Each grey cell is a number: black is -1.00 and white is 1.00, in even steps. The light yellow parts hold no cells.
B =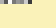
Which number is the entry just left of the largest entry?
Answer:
-0.32
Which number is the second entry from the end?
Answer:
0.60
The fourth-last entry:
0.18
